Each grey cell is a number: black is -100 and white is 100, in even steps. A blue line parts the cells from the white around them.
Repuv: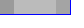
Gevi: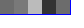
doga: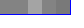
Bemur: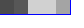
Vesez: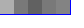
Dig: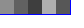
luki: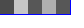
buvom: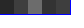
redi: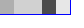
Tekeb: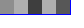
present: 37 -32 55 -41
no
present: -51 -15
yes
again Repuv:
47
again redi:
64
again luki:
-32
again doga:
3

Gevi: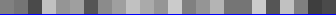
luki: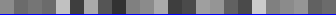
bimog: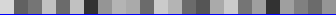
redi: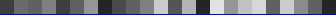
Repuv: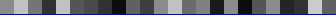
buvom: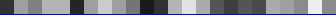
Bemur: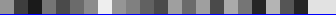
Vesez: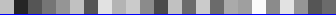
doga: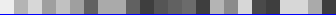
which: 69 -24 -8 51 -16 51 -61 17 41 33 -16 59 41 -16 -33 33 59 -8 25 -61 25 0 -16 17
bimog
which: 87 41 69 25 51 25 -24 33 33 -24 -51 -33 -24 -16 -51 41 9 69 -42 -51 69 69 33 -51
doga
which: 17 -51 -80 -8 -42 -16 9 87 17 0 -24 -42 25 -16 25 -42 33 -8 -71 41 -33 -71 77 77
Bemur
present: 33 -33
yes
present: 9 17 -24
yes
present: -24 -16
yes

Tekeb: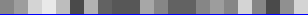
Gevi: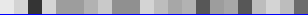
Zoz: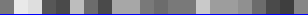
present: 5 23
yes
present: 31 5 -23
yes
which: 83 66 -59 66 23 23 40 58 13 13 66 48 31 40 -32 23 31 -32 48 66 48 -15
Gevi

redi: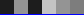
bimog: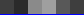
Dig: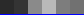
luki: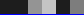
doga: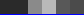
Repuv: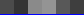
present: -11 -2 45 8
no
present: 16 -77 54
yes
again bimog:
-51
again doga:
-67
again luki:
-77
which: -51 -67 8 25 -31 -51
bimog

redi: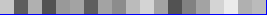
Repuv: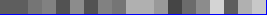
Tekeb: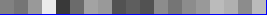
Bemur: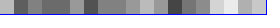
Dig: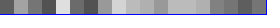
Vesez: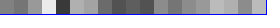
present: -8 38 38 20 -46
yes
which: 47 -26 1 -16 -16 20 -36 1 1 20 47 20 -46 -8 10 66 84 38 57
Bemur
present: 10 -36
yes
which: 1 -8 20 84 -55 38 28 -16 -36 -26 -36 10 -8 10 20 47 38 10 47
Vesez

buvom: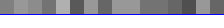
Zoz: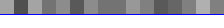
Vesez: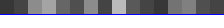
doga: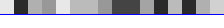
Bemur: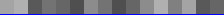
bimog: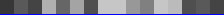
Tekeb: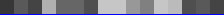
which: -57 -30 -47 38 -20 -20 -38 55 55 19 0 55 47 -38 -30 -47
Tekeb
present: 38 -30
yes
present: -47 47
yes
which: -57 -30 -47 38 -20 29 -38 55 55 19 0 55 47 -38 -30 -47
bimog
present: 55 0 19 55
no

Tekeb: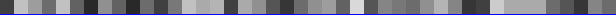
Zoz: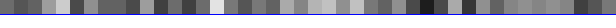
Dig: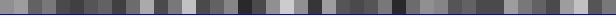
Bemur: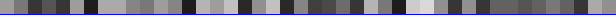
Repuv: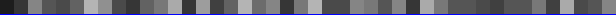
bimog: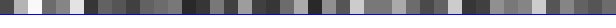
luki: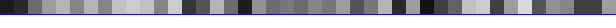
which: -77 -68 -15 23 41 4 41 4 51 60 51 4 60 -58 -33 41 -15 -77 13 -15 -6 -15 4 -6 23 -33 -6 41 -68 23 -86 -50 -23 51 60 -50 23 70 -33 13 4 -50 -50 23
luki
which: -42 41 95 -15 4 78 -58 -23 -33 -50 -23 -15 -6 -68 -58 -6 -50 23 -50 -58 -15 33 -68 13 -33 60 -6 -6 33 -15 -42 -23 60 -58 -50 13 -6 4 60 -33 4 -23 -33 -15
bimog

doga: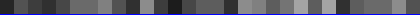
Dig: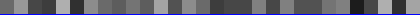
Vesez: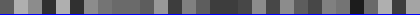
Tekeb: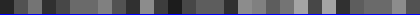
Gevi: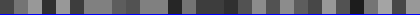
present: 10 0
yes
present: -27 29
yes
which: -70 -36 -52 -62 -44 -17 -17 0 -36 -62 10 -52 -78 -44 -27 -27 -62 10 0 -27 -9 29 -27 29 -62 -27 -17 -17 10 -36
doga
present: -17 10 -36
yes
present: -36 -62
yes

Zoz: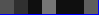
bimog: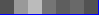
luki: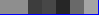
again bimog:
-36
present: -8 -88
yes
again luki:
11
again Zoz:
-88
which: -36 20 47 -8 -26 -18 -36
bimog
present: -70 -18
yes
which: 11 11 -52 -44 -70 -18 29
luki

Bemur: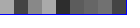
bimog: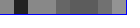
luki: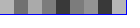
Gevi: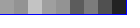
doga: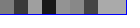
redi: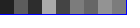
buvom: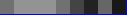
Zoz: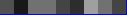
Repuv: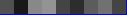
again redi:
-3
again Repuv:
-47
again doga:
33
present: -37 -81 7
yes
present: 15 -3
yes
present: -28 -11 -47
yes
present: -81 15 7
yes

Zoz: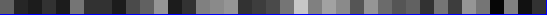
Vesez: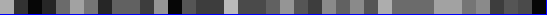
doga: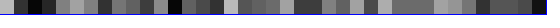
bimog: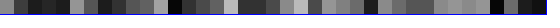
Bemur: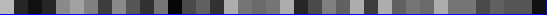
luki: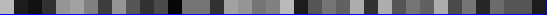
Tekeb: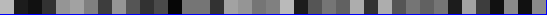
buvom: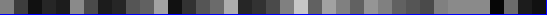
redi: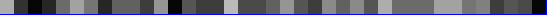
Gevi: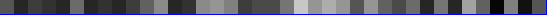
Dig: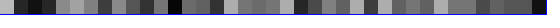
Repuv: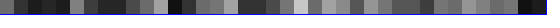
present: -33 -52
yes
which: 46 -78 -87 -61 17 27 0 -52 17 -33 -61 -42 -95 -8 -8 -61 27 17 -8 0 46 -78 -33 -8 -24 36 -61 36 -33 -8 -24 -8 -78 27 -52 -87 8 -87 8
Tekeb
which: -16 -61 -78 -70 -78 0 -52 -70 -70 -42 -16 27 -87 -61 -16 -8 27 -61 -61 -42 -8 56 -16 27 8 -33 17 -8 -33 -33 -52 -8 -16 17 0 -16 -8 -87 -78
Repuv
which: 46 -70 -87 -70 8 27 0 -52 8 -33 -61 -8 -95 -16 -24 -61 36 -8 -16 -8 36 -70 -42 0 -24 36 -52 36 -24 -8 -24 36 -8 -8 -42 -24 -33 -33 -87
Dig
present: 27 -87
yes
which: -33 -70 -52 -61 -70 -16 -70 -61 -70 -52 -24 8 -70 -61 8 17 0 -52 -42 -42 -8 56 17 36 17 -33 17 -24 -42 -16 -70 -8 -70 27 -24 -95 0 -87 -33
Gevi
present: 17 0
yes

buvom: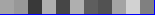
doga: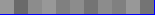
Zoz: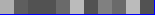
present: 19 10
no
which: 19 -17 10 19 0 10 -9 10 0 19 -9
doga
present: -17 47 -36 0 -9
no

